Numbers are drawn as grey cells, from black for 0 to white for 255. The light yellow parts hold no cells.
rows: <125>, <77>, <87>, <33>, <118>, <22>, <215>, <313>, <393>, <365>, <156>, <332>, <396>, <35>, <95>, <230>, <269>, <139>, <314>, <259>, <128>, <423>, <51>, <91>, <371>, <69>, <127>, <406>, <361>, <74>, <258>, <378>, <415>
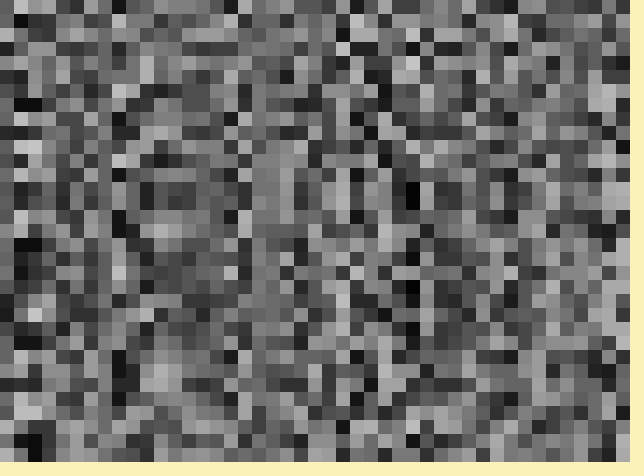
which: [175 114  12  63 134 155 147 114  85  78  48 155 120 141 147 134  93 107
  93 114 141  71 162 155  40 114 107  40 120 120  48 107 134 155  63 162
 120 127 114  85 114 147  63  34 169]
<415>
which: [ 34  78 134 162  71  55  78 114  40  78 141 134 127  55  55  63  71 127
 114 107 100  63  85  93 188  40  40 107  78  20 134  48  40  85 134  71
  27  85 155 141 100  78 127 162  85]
<423>

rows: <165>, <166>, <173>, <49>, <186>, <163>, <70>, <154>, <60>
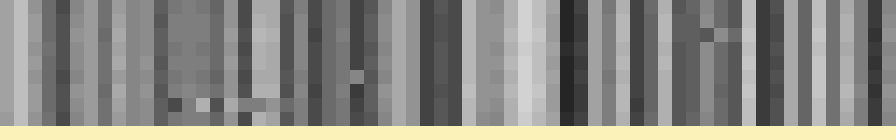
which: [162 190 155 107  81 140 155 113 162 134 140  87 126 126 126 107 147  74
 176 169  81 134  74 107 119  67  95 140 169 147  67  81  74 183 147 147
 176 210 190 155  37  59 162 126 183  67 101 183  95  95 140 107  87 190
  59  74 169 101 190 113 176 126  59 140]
<166>
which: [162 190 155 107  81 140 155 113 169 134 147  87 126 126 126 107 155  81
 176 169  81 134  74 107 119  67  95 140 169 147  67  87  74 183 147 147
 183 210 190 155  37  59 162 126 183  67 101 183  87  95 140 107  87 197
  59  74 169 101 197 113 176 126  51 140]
<186>
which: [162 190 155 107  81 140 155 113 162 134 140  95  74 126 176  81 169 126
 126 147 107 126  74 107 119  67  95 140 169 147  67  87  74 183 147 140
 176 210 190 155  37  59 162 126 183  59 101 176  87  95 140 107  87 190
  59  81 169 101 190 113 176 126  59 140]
<154>
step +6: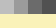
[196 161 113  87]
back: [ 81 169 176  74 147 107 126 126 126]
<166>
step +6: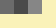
[113  80 140]
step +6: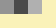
[153  80 182]

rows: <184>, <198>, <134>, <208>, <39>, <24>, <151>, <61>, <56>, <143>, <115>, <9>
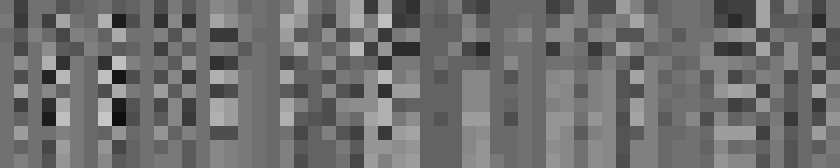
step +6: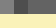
[134  84 105 105]
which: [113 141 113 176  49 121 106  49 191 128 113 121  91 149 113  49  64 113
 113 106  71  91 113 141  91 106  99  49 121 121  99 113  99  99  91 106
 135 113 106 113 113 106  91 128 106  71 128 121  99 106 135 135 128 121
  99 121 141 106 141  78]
<39>
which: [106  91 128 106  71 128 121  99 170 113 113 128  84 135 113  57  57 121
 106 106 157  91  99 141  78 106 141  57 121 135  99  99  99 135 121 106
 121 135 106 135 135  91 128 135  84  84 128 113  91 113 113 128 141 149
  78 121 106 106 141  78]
<134>
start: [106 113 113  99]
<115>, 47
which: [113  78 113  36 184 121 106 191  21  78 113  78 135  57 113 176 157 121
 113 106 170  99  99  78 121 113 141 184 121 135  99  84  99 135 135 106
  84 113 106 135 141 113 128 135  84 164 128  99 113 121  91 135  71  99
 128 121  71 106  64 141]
<24>
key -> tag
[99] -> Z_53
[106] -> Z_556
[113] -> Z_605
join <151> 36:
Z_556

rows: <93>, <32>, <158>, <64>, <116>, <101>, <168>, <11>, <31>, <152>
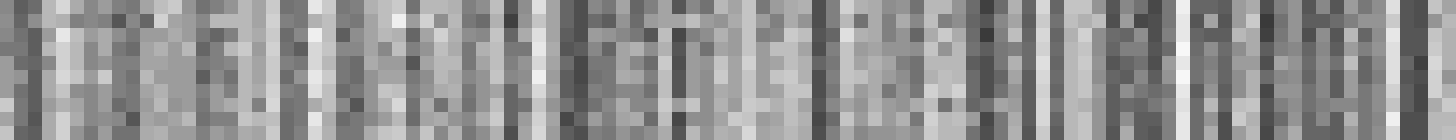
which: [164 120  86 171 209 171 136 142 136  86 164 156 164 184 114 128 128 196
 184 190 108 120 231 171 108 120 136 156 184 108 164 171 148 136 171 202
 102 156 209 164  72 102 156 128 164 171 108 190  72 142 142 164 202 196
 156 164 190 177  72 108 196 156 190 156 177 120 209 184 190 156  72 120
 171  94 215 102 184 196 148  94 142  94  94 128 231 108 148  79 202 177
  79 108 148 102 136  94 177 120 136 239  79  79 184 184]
<31>
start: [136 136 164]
<64>, 24
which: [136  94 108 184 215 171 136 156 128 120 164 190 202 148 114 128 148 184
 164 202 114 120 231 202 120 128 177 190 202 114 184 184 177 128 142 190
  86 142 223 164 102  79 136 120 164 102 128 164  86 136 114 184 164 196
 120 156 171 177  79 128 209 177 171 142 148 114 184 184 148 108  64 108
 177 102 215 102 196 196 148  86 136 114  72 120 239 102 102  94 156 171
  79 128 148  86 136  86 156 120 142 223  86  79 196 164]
<93>
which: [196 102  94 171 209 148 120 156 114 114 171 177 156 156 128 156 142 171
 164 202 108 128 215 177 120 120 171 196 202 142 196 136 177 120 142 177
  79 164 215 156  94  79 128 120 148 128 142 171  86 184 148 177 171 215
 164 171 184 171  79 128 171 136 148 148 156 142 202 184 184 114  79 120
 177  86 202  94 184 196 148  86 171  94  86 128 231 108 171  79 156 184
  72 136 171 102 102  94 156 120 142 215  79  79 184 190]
<152>
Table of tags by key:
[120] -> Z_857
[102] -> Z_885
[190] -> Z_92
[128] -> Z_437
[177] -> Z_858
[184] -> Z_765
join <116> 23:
Z_765
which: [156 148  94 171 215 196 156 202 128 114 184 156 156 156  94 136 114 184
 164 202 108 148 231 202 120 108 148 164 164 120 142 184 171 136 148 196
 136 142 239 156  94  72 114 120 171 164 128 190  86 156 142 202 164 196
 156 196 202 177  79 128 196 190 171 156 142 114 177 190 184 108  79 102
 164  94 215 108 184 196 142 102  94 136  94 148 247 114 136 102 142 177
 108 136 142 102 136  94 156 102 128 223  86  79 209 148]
<101>

